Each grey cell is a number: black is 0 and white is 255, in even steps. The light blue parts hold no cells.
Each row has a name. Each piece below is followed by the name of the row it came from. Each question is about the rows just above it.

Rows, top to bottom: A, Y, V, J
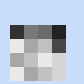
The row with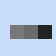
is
A
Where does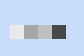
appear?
Y
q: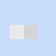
V
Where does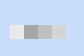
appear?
J
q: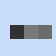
A
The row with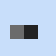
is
A
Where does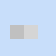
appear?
J

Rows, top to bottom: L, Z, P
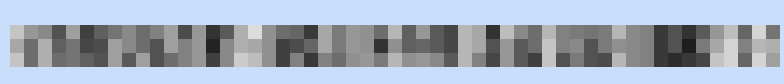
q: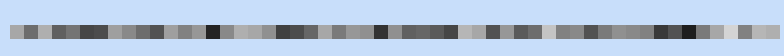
Z
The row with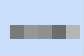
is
L
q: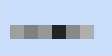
Z
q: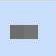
P
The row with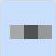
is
Z

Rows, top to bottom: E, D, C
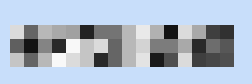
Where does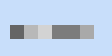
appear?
D
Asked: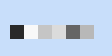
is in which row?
D
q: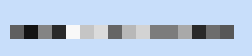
D
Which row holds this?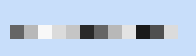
C
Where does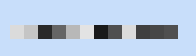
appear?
C
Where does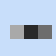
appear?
D

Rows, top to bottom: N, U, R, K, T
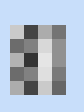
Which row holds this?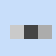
N
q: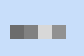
U
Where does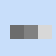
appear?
U
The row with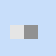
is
R
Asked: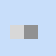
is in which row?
U
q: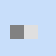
K

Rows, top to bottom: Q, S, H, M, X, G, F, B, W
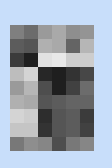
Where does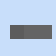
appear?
G
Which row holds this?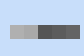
G
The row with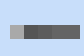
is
G

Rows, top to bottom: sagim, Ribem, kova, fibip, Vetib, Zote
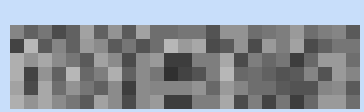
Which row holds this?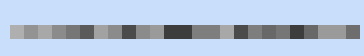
kova
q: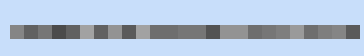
sagim
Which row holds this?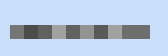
sagim
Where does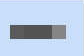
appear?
Vetib
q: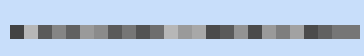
Ribem

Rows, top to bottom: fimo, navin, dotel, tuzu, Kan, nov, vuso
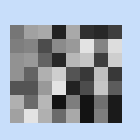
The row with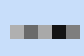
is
vuso
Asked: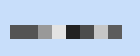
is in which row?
Kan

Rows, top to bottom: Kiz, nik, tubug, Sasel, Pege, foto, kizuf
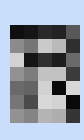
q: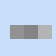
kizuf
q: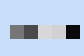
foto
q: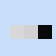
foto
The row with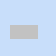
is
Sasel
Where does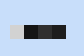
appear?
tubug
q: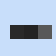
Kiz

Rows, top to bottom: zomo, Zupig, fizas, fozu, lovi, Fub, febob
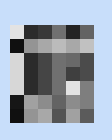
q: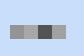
febob
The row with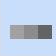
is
Fub

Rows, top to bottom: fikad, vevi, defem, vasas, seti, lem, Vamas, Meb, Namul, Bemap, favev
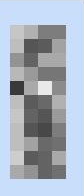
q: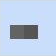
Vamas
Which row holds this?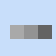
favev
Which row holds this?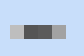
vevi
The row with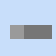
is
vasas
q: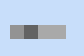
defem
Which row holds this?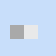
seti

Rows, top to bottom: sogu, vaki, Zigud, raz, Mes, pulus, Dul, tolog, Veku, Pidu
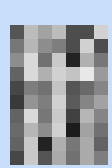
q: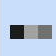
tolog
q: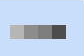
vaki
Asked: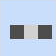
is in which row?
vaki
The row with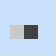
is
Dul
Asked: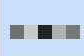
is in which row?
Zigud
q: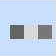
Dul

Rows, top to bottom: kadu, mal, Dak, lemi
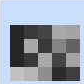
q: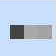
kadu
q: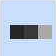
Dak

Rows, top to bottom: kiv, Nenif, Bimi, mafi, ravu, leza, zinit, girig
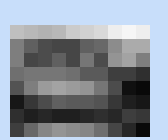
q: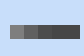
Nenif
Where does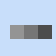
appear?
ravu

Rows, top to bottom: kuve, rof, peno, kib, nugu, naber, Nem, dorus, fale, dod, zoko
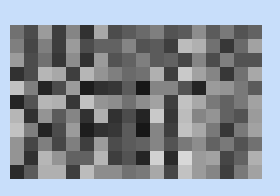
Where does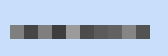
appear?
fale
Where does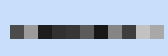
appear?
dorus
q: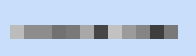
zoko
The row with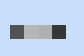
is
naber
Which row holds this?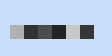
Nem
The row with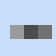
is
peno
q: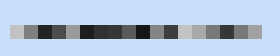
dorus

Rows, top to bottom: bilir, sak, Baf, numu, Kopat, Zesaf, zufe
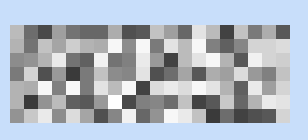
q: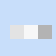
Baf
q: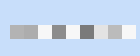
sak
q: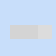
sak
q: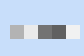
Baf
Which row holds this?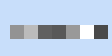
Zesaf

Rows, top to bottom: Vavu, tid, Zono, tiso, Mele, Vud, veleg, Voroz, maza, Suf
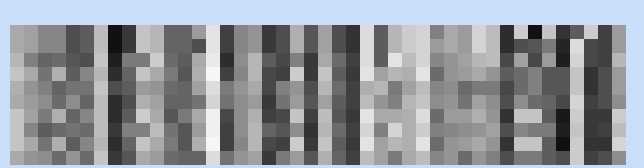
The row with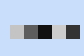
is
maza
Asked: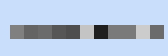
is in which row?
Zono
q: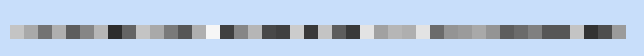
tiso

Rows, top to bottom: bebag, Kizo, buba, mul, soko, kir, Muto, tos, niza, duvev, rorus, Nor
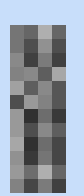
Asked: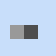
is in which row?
tos
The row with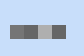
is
bebag
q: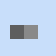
soko
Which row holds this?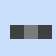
buba
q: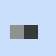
duvev
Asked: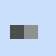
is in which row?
Kizo

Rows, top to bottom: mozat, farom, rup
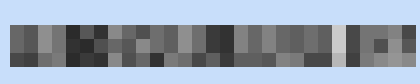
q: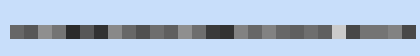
mozat
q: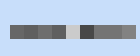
mozat
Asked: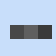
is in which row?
rup
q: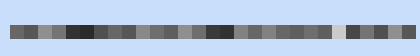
farom
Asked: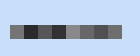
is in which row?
mozat

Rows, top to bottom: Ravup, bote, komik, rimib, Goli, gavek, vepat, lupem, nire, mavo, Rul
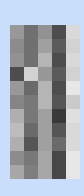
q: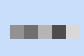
komik
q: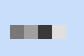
vepat
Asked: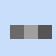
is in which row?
lupem
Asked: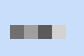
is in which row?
bote

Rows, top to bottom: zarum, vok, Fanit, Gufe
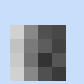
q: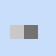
Fanit
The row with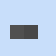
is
zarum

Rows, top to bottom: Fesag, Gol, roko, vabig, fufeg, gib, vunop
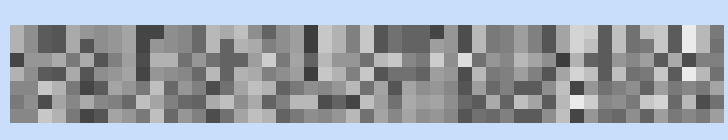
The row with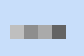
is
gib
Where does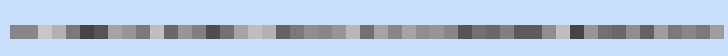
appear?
vunop
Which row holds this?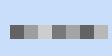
roko
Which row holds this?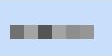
fufeg
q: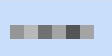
fufeg

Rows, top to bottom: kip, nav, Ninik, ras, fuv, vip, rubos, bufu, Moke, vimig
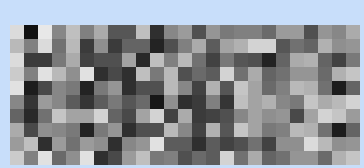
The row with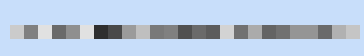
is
vimig
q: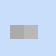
vip
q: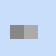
kip
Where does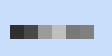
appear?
vimig
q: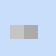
vip

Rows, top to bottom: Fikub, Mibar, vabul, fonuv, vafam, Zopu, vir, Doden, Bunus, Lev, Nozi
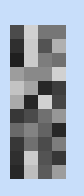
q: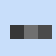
Bunus
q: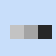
vafam
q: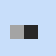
vafam

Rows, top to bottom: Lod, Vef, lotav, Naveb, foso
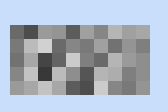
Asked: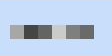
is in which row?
lotav
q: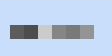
foso

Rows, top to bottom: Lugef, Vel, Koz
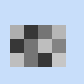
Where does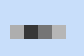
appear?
Lugef
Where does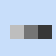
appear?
Koz

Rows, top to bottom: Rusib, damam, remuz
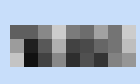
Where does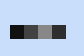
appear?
remuz
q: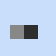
remuz

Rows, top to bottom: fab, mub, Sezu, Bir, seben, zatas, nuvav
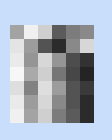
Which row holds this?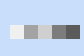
nuvav
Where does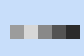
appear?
zatas

